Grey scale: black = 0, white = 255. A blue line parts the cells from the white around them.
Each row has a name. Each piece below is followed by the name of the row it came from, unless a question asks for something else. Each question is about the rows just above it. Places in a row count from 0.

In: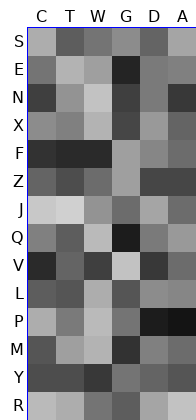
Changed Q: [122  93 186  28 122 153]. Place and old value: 0, [128]
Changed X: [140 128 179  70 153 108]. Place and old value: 5, [100]

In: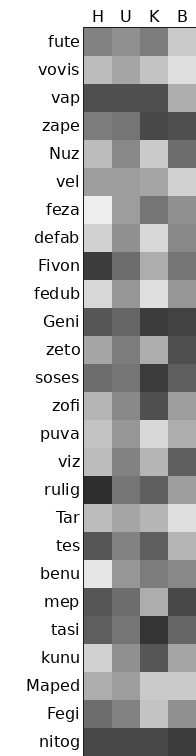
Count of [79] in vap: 3
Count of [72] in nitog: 3

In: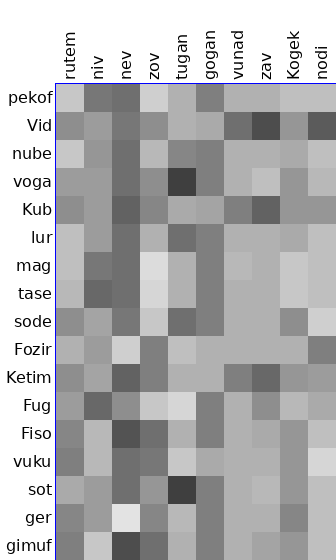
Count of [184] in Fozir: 0
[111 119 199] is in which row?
vuku

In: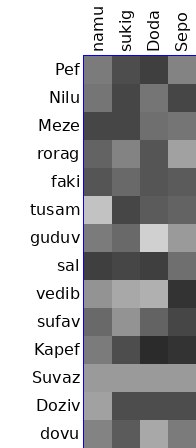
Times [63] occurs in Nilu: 0
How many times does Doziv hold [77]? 3
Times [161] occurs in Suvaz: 0
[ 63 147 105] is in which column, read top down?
namu

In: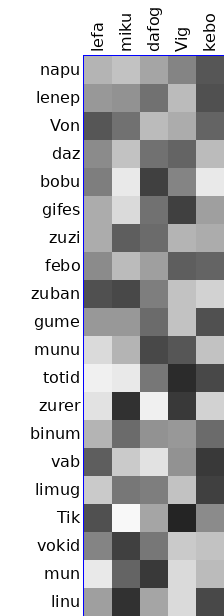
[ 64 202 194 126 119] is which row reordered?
limug
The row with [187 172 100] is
Von
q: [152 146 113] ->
lenep
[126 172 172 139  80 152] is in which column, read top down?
lefa
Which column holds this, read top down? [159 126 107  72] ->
dafog

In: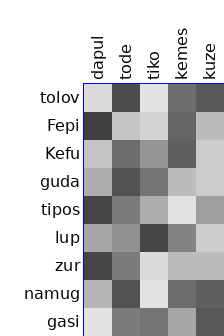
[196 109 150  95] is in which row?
Kefu
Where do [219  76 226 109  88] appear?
tolov

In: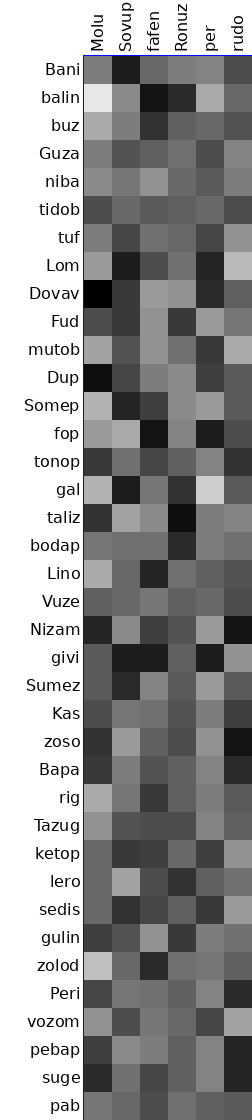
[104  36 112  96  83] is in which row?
Lino
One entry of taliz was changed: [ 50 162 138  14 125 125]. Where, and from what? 5, [131]
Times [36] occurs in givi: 0
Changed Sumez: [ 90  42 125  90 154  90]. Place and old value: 2, [131]
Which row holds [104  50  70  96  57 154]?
sedis
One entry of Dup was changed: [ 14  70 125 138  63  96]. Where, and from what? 5, [90]

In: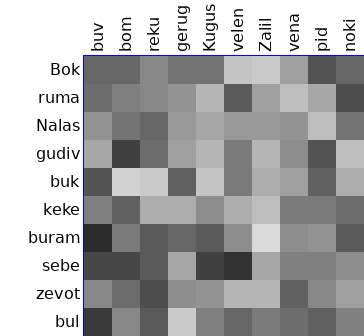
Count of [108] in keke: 1
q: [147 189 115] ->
Nalas
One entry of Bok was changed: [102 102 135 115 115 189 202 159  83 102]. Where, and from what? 5, [196]
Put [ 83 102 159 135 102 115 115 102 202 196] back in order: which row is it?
Bok
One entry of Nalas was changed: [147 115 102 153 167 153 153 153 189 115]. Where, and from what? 7, [147]

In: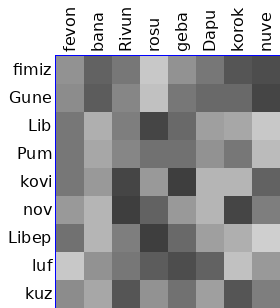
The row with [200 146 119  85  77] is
fimiz
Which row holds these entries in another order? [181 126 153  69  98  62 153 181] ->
nov
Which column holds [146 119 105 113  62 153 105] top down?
geba
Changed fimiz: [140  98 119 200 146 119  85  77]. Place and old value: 0, [146]
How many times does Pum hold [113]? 2
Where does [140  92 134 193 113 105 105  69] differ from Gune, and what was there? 4, [119]
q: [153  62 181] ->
kovi

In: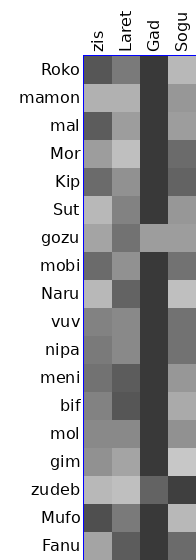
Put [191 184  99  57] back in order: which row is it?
Naru
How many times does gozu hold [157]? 2
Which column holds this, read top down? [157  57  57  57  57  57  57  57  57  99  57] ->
Gad

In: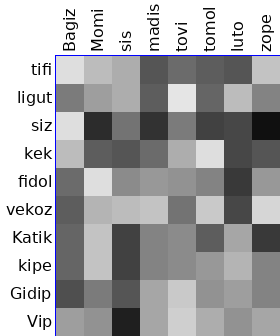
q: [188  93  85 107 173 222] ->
kek
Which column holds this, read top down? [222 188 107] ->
Bagiz
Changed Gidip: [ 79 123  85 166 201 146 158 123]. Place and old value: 7, [131]

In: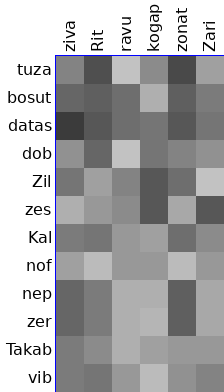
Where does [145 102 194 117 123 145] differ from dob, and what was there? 4, [131]
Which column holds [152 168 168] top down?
Zari
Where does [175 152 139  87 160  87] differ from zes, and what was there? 4, [168]
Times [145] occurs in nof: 0
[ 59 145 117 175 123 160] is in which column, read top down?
ziva
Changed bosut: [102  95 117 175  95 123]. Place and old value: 2, [110]
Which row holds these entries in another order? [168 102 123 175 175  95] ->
nep

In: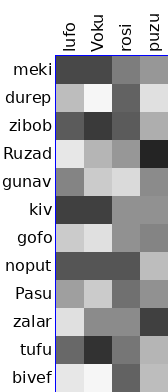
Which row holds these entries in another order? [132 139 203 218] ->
gunav
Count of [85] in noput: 3
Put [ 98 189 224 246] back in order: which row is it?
durep
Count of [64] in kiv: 2
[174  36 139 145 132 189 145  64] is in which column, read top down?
puzu
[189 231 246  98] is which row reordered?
bivef

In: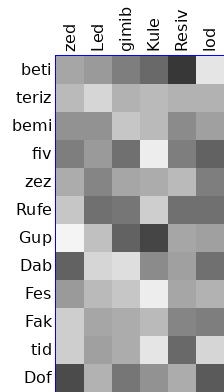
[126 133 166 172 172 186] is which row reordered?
zez
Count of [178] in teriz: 3
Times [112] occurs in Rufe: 3
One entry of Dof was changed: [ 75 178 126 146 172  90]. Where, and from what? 2, [118]
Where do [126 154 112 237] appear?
fiv
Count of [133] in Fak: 1

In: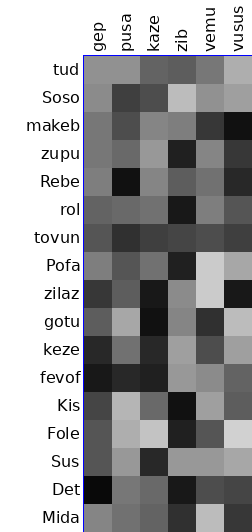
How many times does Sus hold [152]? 3
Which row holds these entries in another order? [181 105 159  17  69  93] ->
Kis

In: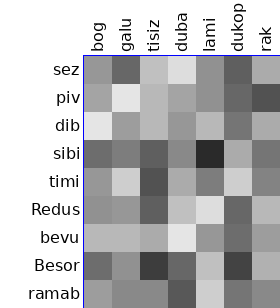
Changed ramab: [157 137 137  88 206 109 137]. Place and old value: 5, [117]
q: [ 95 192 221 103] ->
Redus
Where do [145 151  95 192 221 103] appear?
Redus
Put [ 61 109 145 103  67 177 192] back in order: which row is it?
Besor
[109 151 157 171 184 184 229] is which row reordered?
bevu

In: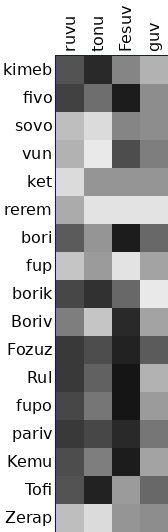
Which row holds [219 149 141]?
Zerap
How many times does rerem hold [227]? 3

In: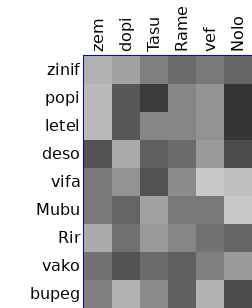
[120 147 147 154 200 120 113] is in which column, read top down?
vef
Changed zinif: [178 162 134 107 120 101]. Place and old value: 2, [127]
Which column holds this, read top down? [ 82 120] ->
zem
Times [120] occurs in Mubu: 3
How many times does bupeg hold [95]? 1

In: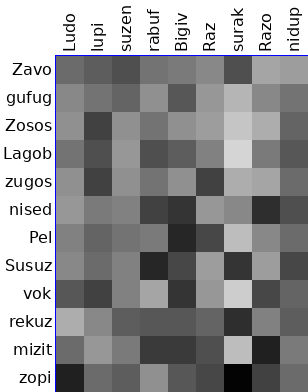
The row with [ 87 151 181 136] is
gufug
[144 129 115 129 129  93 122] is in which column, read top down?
suzen
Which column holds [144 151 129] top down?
Ludo
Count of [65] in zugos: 2
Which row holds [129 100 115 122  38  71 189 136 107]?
Pel
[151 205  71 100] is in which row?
vok
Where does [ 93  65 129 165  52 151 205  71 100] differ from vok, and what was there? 0, [87]

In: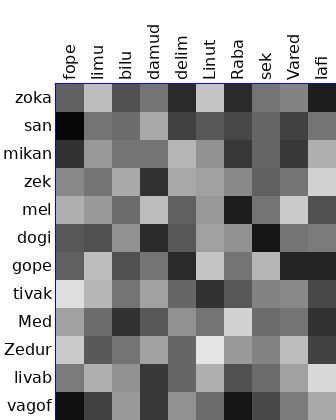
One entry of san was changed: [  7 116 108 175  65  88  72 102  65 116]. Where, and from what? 3, [169]
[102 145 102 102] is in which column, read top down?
delim
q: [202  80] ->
mel
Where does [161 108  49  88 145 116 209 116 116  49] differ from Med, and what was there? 7, [108]
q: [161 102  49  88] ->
tivak

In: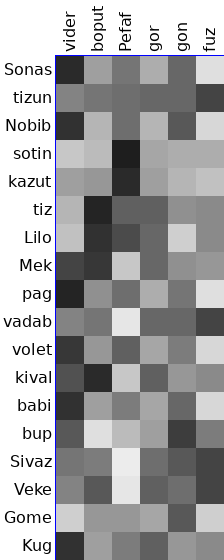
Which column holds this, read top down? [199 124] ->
Pefaf
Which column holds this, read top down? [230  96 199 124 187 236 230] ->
Pefaf
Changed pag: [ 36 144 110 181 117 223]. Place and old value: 3, [173]
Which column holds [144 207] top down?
gon
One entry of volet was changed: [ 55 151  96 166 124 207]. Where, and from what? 5, [215]
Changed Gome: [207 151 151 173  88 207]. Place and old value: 3, [166]
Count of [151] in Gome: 2

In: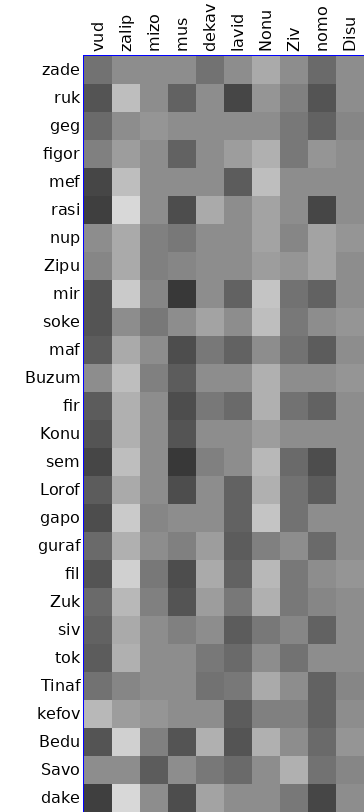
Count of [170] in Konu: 0
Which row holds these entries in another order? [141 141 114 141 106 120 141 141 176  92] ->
tok

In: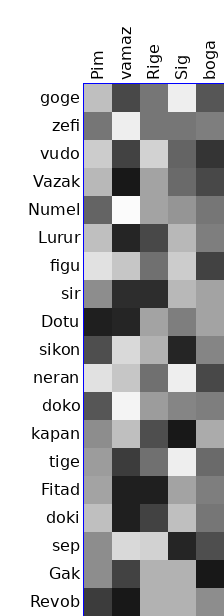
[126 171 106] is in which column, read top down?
boga
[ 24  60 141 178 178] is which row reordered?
Revob
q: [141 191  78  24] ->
kapan
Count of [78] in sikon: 1
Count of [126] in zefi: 1
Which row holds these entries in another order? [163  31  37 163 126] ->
Dotu
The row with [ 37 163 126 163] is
Dotu

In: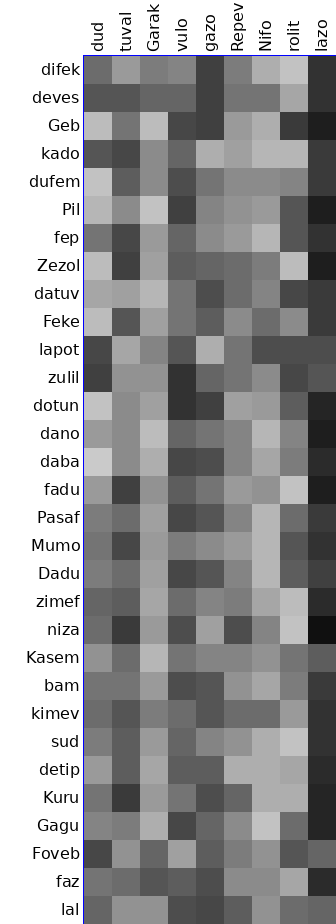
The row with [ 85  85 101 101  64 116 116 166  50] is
deves
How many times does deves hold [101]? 2
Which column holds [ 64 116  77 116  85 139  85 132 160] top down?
gazo
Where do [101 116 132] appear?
dano
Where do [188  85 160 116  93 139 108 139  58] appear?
Feke

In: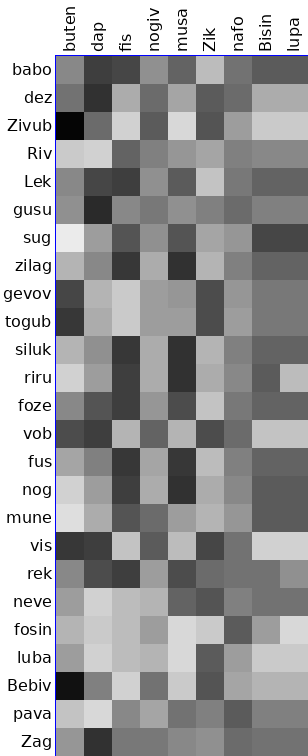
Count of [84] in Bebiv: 1
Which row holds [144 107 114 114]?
Zag
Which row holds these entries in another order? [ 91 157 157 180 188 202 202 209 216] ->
luba
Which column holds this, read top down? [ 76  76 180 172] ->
Zik
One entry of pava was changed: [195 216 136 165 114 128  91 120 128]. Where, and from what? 7, [128]

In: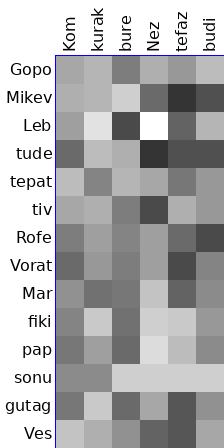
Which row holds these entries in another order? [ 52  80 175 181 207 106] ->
Mikev
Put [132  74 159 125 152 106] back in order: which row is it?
Vorat
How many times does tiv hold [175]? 2
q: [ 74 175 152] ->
tiv
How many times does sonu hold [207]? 4
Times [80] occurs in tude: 2
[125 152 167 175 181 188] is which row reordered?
Gopo

